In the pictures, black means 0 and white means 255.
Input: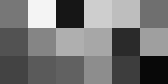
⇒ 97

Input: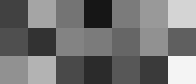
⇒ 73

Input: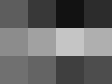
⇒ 63

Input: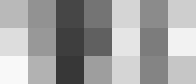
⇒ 55

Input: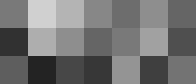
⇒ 71

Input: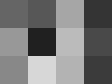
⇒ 179

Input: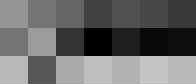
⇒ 170

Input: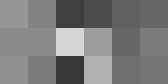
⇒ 56
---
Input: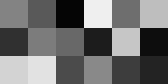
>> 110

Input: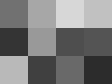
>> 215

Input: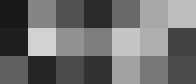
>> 168

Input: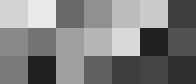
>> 203

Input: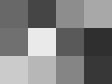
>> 141

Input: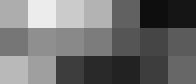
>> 14

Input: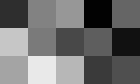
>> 2

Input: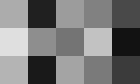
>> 129

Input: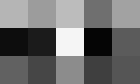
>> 111

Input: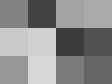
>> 163
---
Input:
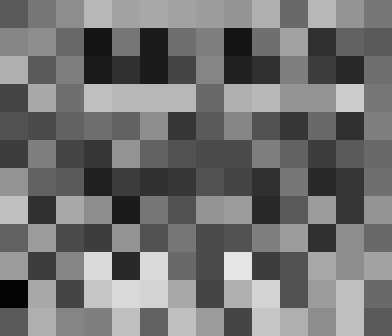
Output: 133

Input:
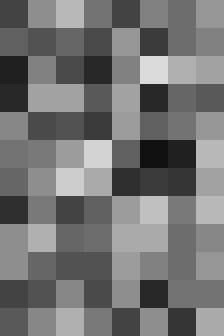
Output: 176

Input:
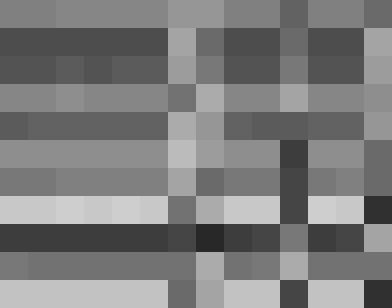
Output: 194

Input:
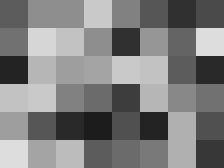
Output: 188

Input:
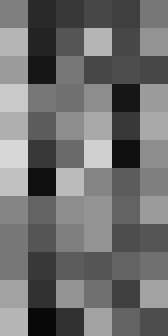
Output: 49

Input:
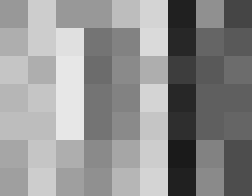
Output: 159

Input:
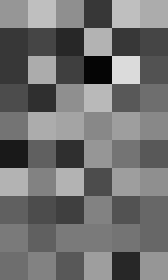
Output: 88
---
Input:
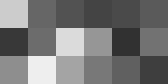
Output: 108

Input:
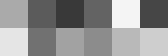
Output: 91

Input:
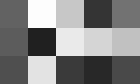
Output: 32

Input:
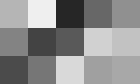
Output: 67

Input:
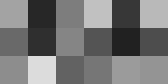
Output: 47

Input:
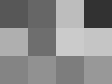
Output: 110

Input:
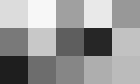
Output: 200

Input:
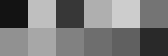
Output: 191

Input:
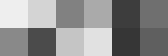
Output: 212
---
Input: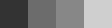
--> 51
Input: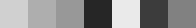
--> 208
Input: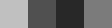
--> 192
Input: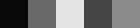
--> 9
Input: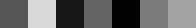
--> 86
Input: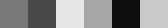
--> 121
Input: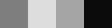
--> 126
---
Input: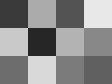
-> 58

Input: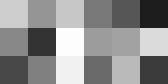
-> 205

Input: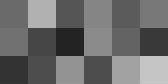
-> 106

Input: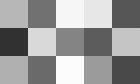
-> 183

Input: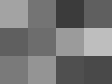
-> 163

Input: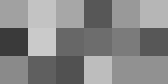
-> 161

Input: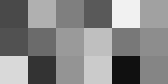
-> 73
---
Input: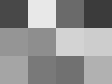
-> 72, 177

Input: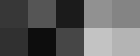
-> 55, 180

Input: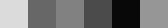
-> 219, 150

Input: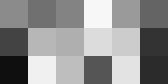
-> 139, 43

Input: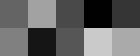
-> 100, 170

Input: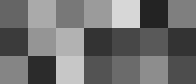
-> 101, 77

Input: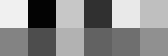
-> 240, 144

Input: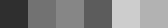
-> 47, 178
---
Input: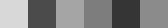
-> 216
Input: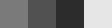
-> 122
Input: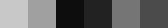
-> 200
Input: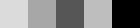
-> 219
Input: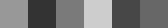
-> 152
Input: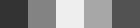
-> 51
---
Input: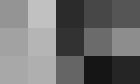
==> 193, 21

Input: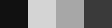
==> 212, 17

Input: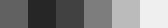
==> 239, 38

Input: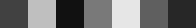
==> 230, 17

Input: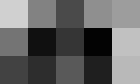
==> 208, 3

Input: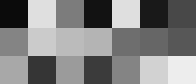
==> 237, 11
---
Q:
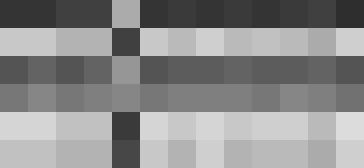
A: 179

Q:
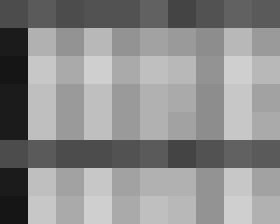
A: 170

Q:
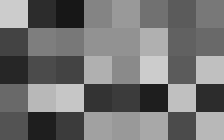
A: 59

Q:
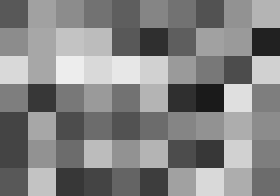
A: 55

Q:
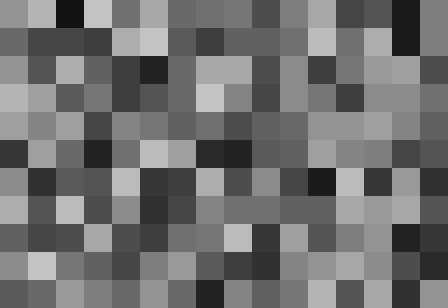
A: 153
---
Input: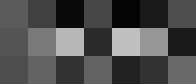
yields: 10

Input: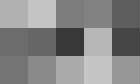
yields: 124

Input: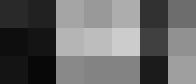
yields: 165

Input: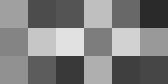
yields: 84

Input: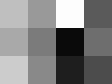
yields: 253

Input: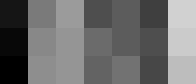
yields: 155
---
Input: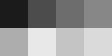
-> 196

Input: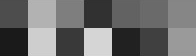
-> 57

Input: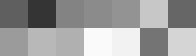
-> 176

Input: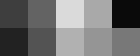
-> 177

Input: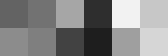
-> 66

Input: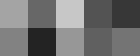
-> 151

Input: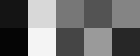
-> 69

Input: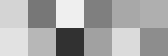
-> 49

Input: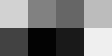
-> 25

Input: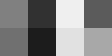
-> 225
